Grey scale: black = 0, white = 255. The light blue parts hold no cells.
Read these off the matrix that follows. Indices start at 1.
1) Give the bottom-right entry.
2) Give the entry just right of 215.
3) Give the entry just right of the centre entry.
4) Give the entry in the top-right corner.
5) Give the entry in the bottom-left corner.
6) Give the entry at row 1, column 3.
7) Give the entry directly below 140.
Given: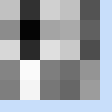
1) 156
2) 41
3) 201
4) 83
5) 126
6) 208
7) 215
